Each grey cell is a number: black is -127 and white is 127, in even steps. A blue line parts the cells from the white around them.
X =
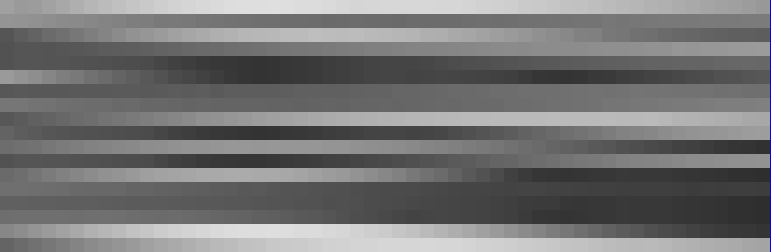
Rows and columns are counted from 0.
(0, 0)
32
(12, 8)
20
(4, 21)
-71
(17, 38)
73
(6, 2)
-39
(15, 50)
-75
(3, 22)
-7
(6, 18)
-34
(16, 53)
-72
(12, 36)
-62
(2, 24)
59
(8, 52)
44
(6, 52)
-14
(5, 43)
-69
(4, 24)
-64
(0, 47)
48
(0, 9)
69
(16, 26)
78
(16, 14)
86
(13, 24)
-47
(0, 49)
41
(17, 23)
81
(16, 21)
91
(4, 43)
-32
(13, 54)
-66
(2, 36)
26
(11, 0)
-45
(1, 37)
-14
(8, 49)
50
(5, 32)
-58
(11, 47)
6
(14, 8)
-35
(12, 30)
-14
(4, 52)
-24
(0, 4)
40
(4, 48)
-27
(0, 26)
86
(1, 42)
-11
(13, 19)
-41
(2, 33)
38

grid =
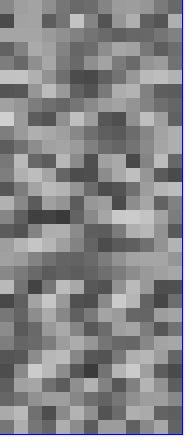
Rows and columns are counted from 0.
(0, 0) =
8
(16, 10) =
55
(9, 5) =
8
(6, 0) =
-43
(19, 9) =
12
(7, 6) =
10
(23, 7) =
-19
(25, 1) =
-39
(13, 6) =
-20
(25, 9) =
47
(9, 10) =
6
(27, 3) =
-14
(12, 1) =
48
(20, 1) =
-12
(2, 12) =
1
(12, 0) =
-1
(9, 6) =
-16
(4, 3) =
39
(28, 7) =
-28
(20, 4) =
60
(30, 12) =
-28
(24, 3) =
-2
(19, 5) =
-34
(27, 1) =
33
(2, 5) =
2
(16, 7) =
-35
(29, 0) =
42
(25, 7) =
-44
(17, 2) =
69
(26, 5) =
-41
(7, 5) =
-10
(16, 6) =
-33
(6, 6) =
-44
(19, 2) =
-22
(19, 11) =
32
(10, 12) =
46
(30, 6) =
-35
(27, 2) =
38

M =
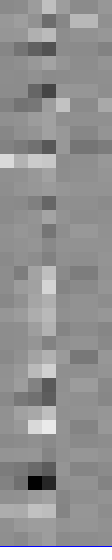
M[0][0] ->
10
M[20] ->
[13, 28, 33, 85, 4, 10, 10, 21]
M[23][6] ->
12
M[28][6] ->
16
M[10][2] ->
-14
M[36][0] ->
45
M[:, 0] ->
[10, 24, 22, 6, 12, 13, 12, 2, 16, 7, 2, 90, 16, 14, 11, 11, 17, 16, 10, 13, 13, 8, 22, 13, 13, 9, 17, 18, 9, 17, 18, 10, 20, -3, 2, 16, 45, 16, 15]
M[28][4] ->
18
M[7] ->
[2, -12, -8, 29, 66, 11, 11, 41]
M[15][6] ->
13
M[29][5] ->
18
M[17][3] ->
9
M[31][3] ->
10
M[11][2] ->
75
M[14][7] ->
11
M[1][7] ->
16
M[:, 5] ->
[11, 56, 18, 11, 13, 14, 22, 11, 16, 7, -10, 15, 16, 19, 15, 13, 24, 18, 14, -2, 10, 18, 18, 12, 19, -7, 15, 28, 16, 18, 4, 10, 22, 5, 18, 15, 22, 21, 13]
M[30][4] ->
19
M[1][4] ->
7
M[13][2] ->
23
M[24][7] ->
9
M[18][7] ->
20
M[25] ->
[9, 17, 35, 49, 26, -7, -7, 23]
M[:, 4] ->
[29, 7, 13, 12, 21, 12, 23, 66, 15, 24, 24, 12, 13, 22, 15, 19, 14, 18, 16, 10, 4, 13, 16, 4, 16, 26, 15, 16, 18, 16, 19, 18, 17, 21, 16, 6, 4, 19, 11]
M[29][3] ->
63
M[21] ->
[8, 17, 37, 47, 13, 18, 18, 13]

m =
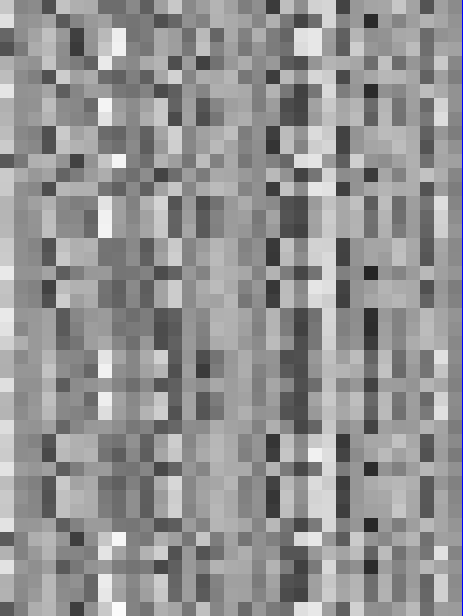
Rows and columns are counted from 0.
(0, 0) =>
71
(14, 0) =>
52
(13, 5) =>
48
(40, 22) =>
-5
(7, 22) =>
34
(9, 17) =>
-2
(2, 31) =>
18
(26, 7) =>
113
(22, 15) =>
48
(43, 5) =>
-65
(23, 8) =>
-11
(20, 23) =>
95
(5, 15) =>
40
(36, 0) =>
71
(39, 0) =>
50
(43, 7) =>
73
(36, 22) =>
86
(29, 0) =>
52
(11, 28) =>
32
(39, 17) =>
46
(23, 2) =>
25
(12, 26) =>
-68
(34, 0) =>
61
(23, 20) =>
-3
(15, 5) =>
8
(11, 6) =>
19
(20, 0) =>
67
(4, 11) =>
52
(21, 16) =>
54
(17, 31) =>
39
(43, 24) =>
-31
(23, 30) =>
60
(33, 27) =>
19
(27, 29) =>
20
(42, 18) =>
4
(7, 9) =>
12
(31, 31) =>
33
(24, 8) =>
6
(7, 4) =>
11
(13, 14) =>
42
